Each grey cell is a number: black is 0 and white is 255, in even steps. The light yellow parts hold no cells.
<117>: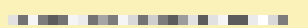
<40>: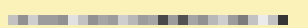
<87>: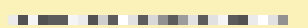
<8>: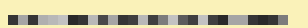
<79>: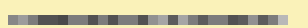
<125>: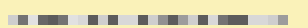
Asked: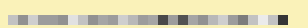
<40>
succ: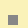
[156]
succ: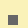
[92]
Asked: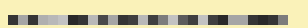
<8>
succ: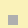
[184]

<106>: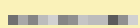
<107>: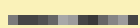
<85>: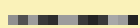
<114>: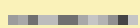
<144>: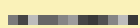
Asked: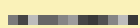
<144>
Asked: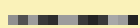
<85>
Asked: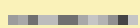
<114>
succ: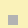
[144]
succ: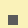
[144]

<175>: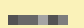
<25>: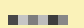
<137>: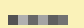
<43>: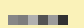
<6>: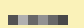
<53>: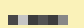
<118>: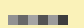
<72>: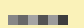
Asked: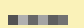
<137>
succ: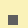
[114]
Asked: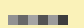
<118>

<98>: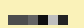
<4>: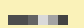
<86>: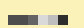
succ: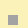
[67]
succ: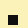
[190]
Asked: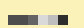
<86>

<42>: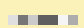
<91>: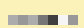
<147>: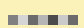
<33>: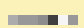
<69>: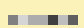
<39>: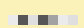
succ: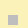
[95]
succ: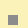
[63]
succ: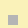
[75]

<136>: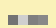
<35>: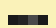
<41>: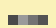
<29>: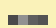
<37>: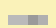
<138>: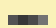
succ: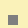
[136]
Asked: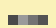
<41>
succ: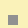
[95]
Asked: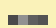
<29>
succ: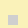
[127]

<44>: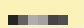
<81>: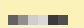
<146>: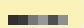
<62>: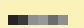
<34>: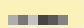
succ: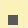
[131]
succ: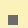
[143]
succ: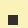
[58]

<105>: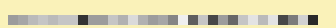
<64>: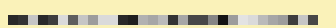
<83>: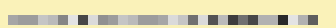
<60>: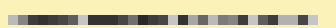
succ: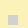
[41]
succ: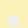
[94]
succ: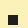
[177]
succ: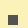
[186]
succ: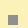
[156]

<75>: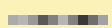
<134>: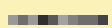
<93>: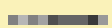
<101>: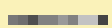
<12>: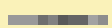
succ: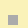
[182]
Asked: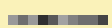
<134>
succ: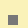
[110]
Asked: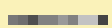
<101>

